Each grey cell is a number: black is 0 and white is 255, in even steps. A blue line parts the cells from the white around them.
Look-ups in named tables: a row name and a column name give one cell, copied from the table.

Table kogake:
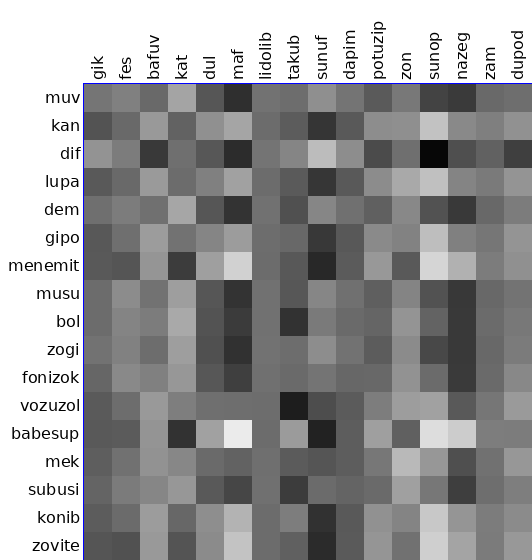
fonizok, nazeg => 58
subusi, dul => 89
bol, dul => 83
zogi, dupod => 123
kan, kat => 98
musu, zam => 104
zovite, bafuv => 153
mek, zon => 185
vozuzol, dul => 111
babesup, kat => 50
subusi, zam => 110
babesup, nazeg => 204
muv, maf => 47
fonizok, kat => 151
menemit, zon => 89
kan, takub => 92
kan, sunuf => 53
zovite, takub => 96
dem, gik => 111
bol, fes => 132

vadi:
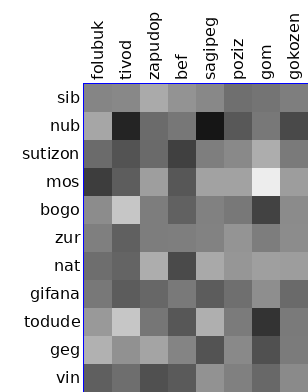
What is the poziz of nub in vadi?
88
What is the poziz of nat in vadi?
150
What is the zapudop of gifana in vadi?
103
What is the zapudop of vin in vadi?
80
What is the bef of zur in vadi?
126
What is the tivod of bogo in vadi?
198
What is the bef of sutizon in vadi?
64
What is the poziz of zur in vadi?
148
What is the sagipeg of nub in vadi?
22
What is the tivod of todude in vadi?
198
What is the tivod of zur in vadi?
96
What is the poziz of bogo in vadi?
120
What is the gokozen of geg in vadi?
123
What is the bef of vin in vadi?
90
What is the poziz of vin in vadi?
128
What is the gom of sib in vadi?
116
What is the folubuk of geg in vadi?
177
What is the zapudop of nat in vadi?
173
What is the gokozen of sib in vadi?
126
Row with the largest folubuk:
geg

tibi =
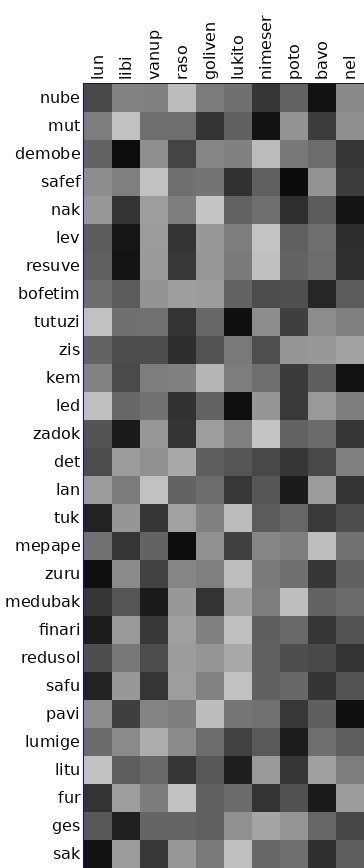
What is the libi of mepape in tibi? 53
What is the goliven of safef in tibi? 116
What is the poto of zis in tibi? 150
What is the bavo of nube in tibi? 18
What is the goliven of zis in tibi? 83
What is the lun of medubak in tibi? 54
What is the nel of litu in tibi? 125
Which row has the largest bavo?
mepape

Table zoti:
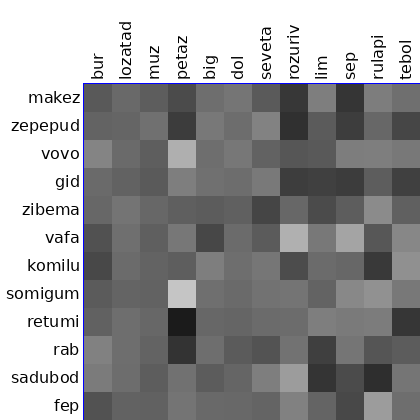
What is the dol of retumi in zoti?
101
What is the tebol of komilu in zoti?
144
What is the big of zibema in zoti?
92
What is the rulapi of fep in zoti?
156
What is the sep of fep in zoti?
72
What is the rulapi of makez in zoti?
125
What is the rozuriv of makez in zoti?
55
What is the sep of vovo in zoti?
125
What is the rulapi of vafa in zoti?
87
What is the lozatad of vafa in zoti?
111
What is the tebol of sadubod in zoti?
117
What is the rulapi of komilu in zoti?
57
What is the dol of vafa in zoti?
107
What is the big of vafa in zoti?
71
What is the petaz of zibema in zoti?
95

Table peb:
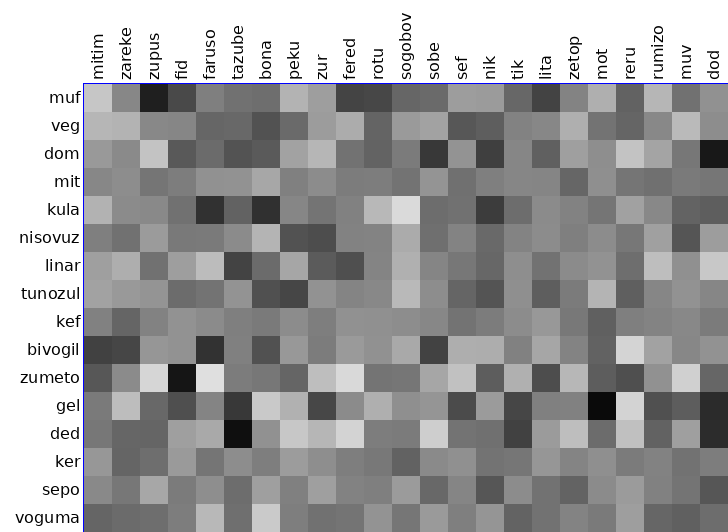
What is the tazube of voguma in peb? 111
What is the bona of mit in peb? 167
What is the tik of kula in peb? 109
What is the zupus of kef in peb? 130
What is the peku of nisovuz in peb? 82
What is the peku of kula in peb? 134
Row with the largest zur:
zumeto

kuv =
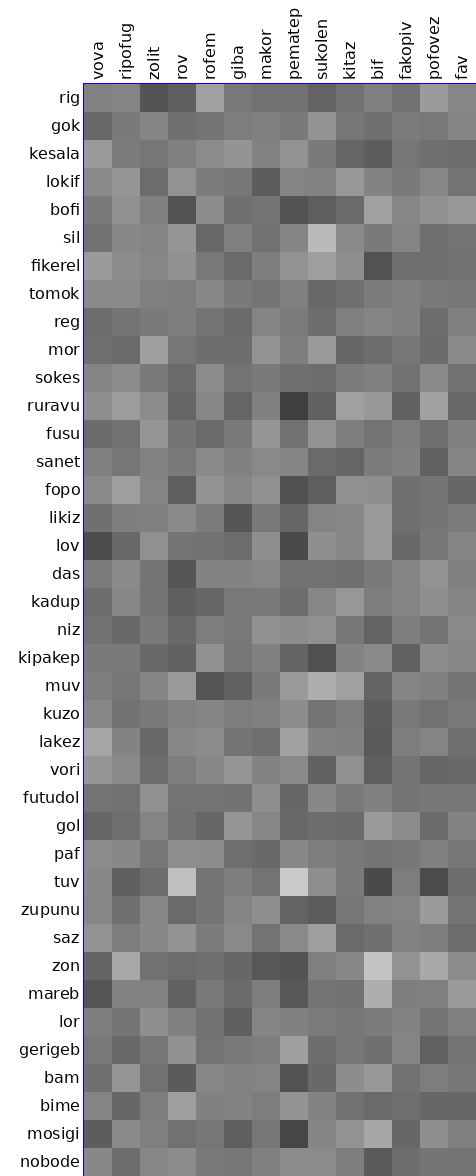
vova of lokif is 137
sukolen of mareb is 115
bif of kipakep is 137
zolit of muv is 133
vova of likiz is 112
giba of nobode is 118
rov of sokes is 107
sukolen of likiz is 132
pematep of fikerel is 146
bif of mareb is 173
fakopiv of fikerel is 111
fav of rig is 135
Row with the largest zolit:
mor

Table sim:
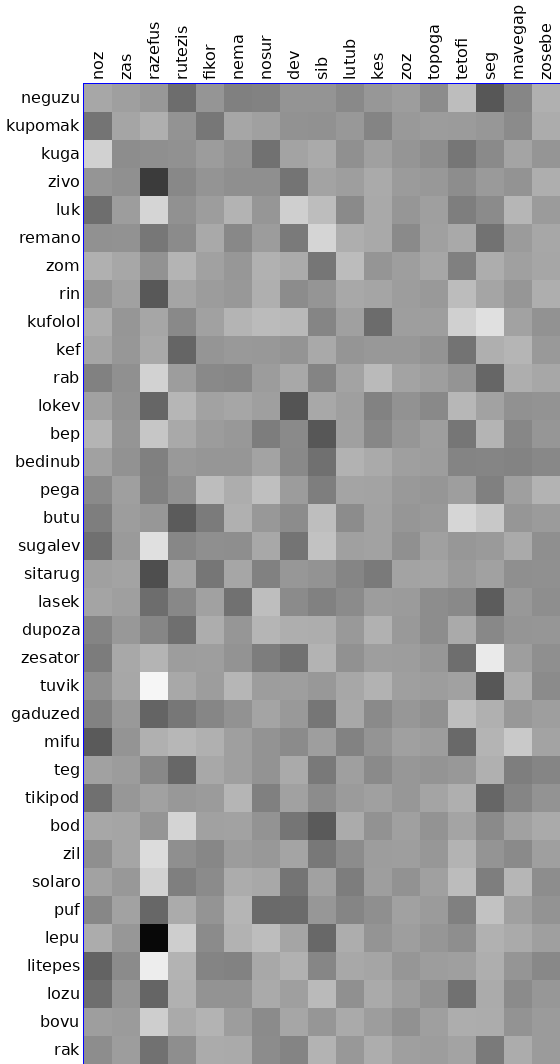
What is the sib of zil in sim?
120
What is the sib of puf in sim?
151
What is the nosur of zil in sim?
152
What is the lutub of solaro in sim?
125
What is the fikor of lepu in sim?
139
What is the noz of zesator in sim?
124
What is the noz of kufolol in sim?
173
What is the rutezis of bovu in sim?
170
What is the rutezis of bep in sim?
169
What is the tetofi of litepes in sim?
159
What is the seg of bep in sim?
180
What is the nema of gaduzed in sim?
146
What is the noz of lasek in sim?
164

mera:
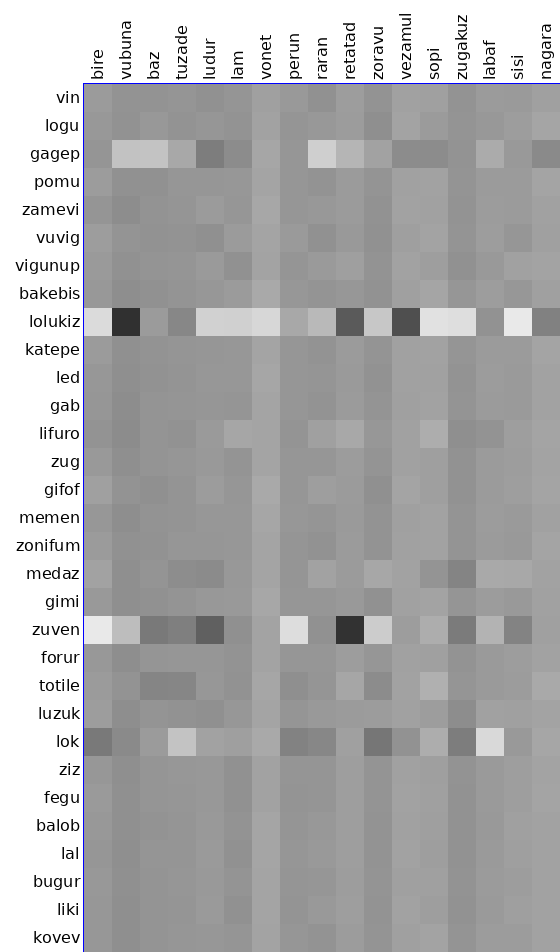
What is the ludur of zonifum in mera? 150
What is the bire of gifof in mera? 160
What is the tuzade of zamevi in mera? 149
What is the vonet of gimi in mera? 167
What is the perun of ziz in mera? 149
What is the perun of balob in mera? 149
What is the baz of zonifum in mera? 146
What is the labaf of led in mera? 156
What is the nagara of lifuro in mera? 164
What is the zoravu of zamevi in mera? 146
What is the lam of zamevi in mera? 150
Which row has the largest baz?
gagep

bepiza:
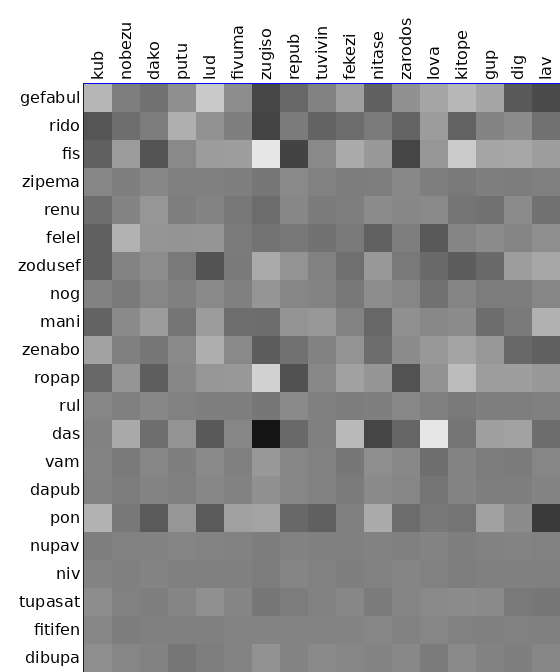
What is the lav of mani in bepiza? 177
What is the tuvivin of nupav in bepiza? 128
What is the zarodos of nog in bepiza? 134
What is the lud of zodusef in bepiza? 83
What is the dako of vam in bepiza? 134
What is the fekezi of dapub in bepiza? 123
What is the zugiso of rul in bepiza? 119
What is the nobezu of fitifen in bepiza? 125
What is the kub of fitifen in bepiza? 134
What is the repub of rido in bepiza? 123
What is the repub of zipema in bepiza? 137
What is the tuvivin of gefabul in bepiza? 130
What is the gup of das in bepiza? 159
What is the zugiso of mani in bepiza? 109
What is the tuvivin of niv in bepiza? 129
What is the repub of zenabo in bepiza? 113
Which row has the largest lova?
das

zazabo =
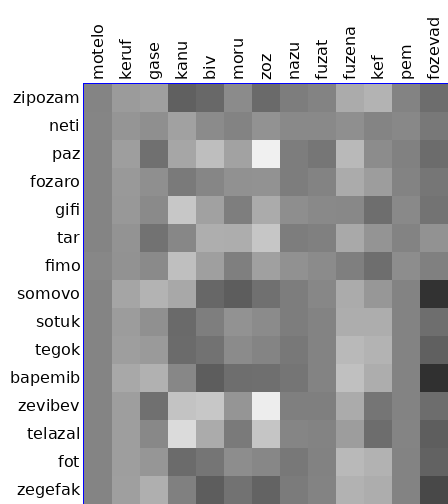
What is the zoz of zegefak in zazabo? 99
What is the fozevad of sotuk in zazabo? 110
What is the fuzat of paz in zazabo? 118
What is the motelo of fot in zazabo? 132
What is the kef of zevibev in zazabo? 117
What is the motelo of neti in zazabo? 133
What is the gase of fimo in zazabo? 138
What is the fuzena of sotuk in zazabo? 173
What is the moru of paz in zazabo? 162
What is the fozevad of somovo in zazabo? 50
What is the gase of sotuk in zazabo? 144
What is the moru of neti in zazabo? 131
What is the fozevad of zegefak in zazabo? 72
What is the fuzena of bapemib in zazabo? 192

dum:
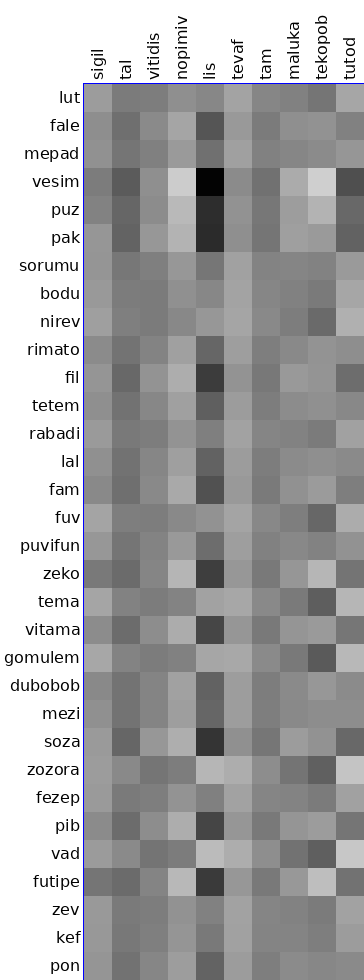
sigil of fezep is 154
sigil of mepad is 145
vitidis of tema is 124
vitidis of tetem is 135
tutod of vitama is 118
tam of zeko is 121
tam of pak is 117
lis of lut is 135
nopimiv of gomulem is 129
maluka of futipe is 152
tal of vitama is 108
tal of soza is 102
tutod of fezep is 161
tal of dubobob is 115
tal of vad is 138
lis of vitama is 70
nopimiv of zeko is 181
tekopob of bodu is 122
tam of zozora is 141
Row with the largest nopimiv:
vesim

